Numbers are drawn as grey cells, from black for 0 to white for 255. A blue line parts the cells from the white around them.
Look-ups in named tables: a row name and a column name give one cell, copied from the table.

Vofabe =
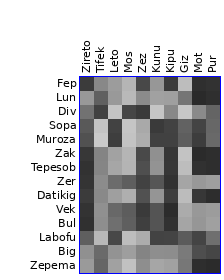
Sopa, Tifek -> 196
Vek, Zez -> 58
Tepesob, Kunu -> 147
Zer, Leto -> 108
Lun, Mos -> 185
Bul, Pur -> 160
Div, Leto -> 196
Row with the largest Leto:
Div

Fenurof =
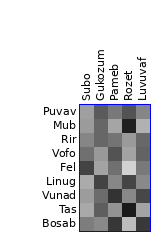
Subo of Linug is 171
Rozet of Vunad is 136
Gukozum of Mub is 103
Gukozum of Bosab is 137
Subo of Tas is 169
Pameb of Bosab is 55
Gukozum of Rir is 103
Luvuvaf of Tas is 163
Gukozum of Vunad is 108
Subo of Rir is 134
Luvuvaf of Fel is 121
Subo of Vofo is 112
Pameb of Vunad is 51
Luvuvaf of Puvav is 134
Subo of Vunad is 156
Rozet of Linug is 69
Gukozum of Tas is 94
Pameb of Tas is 147
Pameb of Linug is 135
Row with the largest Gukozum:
Fel

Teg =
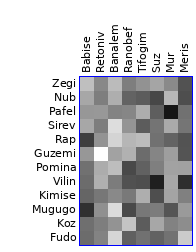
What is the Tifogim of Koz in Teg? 92
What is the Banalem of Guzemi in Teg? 162
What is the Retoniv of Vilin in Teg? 176
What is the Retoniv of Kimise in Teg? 119
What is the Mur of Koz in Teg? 130
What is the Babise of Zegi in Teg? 191
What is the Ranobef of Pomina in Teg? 73
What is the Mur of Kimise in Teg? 164

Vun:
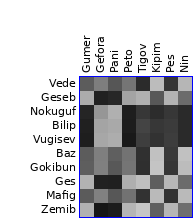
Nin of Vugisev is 42
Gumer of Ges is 178
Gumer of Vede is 92
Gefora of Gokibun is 128
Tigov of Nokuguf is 55
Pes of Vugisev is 61
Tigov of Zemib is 198
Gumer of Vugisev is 30

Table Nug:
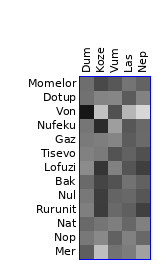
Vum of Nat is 126
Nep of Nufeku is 105
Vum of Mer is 114
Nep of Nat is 128
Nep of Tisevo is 80
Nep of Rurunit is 64
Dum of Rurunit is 127
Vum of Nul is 100
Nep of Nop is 104
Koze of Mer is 191
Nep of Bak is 97
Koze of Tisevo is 122
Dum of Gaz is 122
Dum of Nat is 105
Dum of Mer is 94
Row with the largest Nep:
Von

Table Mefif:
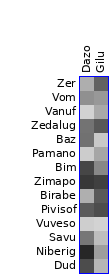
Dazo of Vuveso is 206
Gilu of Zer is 98
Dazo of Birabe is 175
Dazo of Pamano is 204
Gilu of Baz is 200
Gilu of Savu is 190
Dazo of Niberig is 39

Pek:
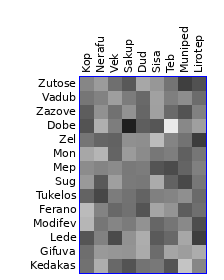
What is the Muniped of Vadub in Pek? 141
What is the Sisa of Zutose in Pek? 151
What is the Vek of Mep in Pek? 139
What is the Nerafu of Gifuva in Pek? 153
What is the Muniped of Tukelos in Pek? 143
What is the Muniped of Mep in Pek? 100
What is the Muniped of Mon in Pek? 96
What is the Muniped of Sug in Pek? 73
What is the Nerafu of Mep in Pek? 132
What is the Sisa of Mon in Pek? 119

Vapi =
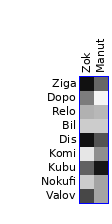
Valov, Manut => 164
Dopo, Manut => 245
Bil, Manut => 204
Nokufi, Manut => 164
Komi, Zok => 230
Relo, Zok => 177
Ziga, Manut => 103
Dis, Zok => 17

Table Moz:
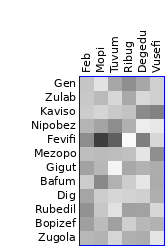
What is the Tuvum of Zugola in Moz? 213
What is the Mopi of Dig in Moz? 205
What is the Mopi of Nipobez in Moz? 164
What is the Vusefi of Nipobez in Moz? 232
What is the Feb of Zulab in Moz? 200
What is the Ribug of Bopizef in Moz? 207
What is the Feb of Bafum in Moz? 204
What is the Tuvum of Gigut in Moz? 244
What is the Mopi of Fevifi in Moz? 61
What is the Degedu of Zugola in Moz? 173
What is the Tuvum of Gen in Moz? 167
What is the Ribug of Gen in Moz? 143
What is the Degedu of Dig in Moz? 208
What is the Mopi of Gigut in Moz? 183
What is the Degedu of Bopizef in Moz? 184
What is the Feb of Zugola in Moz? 183
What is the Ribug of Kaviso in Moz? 195

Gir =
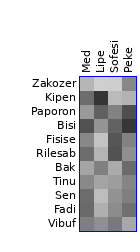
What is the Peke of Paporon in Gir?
78
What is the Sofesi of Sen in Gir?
146
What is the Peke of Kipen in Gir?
179
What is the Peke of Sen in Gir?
127
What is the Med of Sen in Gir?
108
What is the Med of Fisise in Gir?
136
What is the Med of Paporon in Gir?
153
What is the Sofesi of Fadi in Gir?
140
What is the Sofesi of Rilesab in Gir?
82
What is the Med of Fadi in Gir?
106

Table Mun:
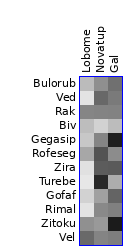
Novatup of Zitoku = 153
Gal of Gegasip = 31
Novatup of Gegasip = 133
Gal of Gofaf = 100
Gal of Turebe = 173
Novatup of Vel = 132
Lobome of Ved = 227
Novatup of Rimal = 137
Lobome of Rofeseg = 167

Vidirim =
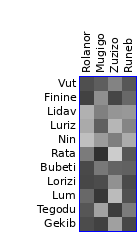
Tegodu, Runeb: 123
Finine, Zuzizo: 70
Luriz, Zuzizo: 182
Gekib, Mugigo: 65
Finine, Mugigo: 143
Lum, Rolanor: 104
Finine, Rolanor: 66
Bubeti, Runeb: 97
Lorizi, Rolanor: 71
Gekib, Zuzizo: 160
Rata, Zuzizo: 204
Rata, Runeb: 87
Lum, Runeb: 81
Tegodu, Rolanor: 86
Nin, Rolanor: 191
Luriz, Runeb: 133
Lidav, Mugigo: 128

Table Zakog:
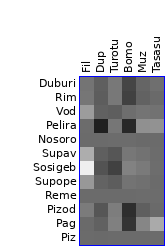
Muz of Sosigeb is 122
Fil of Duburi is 116
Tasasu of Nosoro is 107
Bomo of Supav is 119
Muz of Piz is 107
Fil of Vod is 156
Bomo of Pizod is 46
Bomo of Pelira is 40
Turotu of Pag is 128
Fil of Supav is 173
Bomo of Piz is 107
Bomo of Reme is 107
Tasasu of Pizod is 106
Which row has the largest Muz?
Pelira

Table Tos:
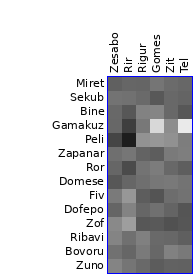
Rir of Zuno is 117
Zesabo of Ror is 102
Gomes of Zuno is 92
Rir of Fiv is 151
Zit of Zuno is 98
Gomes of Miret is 117
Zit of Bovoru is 129

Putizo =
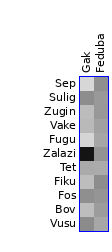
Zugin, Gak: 188
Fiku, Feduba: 141
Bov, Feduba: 156
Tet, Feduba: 171
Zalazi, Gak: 20
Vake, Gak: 185
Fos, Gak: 143
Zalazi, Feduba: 147
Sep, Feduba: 143
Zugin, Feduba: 152
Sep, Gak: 215
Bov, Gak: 189

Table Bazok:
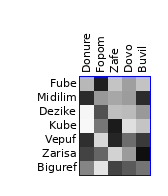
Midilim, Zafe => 167
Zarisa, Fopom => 101
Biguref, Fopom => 228
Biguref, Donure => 133
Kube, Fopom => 119
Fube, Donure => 184
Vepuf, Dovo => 109
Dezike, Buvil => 153
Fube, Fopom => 32
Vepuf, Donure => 47
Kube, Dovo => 223
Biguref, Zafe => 67
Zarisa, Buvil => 15
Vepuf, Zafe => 37
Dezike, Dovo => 187

